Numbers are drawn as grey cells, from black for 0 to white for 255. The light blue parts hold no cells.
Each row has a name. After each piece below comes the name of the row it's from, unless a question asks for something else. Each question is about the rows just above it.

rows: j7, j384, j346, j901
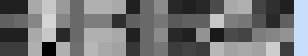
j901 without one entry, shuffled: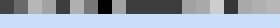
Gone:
[112]
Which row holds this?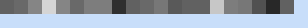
j384
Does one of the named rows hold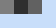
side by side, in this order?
yes

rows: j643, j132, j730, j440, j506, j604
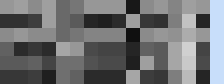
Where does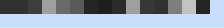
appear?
j132
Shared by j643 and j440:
[151]
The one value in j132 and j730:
[105]
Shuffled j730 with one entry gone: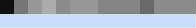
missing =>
[145]
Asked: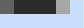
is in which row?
j604
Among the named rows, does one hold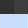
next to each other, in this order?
yes

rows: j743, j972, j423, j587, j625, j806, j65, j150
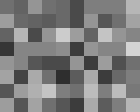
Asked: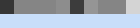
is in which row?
j587
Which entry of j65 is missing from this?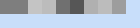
[120]
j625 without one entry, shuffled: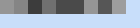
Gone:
[80]
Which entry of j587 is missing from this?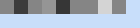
[141]
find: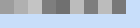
j65

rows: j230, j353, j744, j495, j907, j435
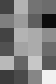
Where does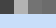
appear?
j230
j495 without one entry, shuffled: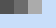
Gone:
[163]

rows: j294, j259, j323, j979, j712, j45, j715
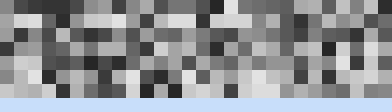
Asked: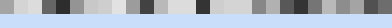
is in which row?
j259
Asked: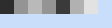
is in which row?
j45
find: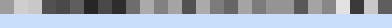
j712
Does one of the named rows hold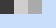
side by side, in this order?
no
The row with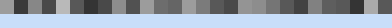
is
j323

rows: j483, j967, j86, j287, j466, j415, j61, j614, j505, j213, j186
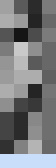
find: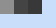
j614
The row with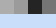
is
j61

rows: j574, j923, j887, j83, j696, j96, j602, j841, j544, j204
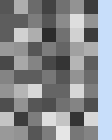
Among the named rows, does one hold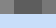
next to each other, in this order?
yes
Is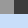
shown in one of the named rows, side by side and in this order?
no
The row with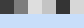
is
j544
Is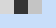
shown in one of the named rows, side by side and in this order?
no
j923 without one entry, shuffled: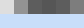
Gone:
[139]
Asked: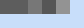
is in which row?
j96

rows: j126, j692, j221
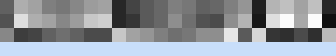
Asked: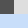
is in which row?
j692
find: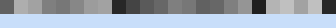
j126
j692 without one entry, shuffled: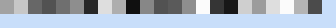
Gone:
[168]
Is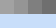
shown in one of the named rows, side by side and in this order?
yes

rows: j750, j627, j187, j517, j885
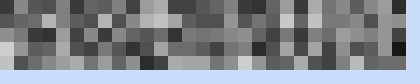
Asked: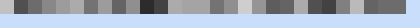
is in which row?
j885
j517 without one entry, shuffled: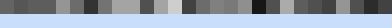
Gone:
[74]

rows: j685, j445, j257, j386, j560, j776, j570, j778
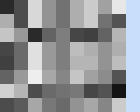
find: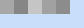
j776
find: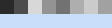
j685
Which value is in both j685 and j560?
[147]

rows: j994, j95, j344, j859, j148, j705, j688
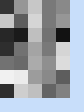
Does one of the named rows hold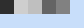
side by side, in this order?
yes
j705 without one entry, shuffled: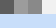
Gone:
[235]
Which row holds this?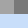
j859
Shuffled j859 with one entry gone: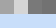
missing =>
[46]
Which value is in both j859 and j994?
[121]
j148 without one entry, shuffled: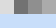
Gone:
[106]

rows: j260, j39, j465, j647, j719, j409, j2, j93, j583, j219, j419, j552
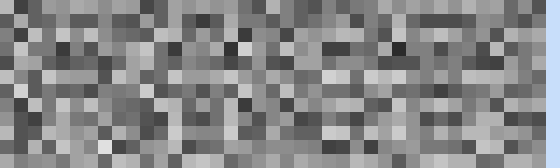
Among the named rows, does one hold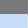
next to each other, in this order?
yes
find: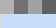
j552

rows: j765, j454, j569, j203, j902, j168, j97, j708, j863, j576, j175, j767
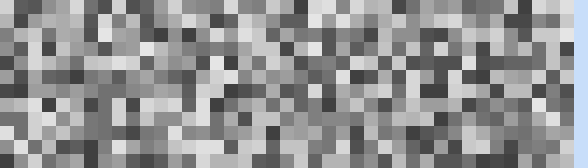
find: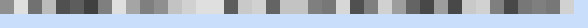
j175
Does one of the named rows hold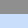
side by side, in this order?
yes
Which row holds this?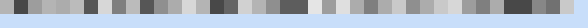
j454
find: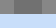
j97
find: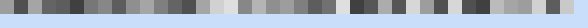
j168
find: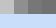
j576
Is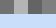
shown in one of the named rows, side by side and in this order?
yes

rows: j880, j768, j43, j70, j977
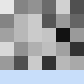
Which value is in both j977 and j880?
[80]
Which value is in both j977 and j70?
[50]
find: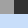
j70

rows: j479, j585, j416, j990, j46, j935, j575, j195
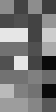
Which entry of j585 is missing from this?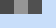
[67]
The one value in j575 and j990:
[114]
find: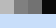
j575
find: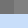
j935
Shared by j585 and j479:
[67]
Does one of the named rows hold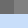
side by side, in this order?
no
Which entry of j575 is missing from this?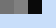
[186]

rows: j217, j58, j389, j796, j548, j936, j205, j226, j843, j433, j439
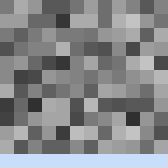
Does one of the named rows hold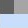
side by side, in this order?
yes
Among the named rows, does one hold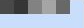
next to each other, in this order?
yes
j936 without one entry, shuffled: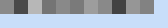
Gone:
[144]
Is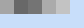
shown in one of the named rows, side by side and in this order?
yes
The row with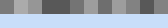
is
j217
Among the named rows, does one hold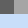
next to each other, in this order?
yes
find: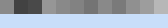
j936

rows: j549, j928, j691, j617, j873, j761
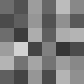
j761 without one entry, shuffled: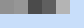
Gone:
[68]
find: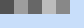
j549
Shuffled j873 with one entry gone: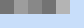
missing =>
[165]
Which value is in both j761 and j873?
[180]
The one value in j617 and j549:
[157]

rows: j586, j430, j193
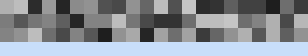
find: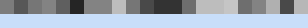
j430
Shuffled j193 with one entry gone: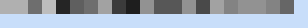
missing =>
[169]
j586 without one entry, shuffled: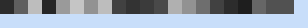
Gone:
[139]
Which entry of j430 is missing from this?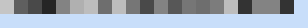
[183]
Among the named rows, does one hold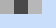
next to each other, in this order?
yes
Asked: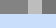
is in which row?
j430

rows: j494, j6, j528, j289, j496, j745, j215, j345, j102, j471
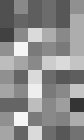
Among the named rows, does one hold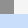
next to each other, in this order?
yes
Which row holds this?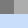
j289
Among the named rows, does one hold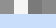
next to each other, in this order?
yes
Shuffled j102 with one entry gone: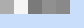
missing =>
[130]
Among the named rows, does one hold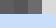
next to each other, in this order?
no

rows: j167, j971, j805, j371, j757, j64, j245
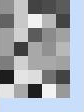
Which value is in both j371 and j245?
[168]
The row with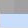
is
j757
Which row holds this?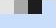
j245
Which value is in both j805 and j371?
[161]
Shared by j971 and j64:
[67]

